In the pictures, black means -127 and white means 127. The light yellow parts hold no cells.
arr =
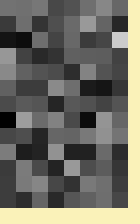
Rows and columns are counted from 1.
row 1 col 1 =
-13
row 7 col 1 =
-52
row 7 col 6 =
-46
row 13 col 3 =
-26
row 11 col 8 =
-73
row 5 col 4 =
-51
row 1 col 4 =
-55
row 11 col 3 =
-53
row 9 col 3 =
-90
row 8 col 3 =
-20
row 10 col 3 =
-92
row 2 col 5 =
-21
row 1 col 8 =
-24
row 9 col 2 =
-49
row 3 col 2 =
-114
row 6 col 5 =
-17
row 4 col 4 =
-76
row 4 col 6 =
-33
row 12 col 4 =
-56
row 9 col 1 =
-56
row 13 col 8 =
-56
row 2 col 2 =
-17
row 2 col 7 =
-27
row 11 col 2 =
-4
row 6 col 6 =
-100
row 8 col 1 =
-126
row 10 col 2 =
-98
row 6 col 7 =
-106
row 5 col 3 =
-44
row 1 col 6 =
-16
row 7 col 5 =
-39
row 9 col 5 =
-27
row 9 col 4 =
-25

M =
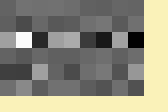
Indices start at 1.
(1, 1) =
-28
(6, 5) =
-14
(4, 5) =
-31
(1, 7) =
-32
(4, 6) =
-23
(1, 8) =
-25
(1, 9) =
-27
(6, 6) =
-34
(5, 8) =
-44
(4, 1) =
-28
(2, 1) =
-32
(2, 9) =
-15
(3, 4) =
32
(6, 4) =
-14
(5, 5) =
-52
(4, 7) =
-16

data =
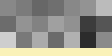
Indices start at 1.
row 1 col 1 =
8
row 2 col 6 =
-67
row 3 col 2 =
-6
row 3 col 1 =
78
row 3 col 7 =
10

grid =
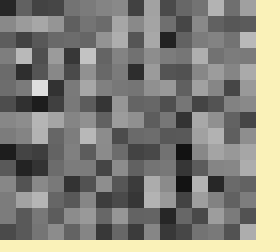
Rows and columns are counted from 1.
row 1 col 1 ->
-88
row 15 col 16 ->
45
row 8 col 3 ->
53
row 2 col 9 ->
9
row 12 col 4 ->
-6
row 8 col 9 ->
16
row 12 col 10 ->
44
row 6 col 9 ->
-10
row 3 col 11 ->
-93
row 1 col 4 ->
-57
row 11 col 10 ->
-11
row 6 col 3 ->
94
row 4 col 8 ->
3
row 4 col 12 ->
-9
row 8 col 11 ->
-8
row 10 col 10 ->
-55
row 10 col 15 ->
24
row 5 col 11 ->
-43
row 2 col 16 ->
-36
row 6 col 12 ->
-31
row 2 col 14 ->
-30
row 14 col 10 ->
-27
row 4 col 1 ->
-1
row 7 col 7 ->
-74
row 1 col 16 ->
32
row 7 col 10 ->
-24
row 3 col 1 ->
-34
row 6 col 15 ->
-57
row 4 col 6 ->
67
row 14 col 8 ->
22
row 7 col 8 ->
22
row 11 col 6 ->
-3
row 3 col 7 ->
19
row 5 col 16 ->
42
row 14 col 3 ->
-7
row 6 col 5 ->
-5
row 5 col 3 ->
-42

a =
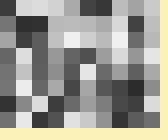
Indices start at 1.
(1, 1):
-67
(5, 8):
30
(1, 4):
82
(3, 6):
78
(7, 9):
-64
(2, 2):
-80
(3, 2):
-65
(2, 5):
59
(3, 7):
58
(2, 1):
-10
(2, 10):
62
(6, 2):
108
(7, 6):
29
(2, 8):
88
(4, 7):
29
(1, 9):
35
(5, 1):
-12
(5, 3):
-32
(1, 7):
-72
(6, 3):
-24
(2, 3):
-78
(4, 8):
89
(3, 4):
65
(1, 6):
-60

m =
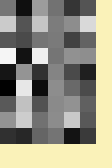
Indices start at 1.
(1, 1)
-9
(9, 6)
-69
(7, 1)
-38
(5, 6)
-96
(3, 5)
-62
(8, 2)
77
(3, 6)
-28
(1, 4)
-13
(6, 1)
-126
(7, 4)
10
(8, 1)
19
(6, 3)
-115
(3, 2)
-53
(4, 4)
-10
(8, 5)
73
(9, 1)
-79

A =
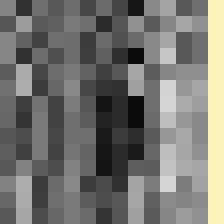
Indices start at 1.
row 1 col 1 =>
4
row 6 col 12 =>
23
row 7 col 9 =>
-115
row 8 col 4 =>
-61
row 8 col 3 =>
-4
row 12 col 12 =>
-2
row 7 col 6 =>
-42
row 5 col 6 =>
-29
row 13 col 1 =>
-25
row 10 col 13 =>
17
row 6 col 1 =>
-14
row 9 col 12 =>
41
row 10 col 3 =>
-5
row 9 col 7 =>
-103
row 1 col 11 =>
35
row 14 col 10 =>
-39
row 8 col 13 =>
9
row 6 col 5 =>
7
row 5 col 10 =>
-35
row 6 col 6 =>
-58
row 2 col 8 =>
-42
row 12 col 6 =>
-66
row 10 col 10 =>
-25
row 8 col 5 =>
-15
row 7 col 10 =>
-15
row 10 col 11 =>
61
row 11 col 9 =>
-32
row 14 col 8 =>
-42
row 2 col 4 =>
-30
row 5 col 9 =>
39
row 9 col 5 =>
-16
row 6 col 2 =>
45
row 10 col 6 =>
-28
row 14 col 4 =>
-26

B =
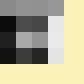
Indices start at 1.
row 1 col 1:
10
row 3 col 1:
-95
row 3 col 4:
106
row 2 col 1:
-115
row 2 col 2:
-51

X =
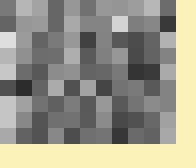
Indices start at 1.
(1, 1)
-6
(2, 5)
41
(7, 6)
-38
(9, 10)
-29
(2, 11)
-70
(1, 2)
54
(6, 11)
3
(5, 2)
-19
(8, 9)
-46
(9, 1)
41
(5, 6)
-27
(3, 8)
-39
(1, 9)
29
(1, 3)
35
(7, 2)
33
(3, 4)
-5
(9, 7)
-11
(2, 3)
26
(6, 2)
-83
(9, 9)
-21
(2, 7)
4
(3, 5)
24
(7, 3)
-13
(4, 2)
16
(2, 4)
-25
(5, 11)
42
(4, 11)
3
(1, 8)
21

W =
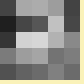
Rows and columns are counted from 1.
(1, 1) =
-59
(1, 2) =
40
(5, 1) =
-46
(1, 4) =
29
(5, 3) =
-20
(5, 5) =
-20
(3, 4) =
50

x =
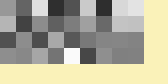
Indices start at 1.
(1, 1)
24
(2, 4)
-31
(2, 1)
53
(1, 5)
-45
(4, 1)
14
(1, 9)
99
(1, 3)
95
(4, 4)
-11
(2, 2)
-61
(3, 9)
3
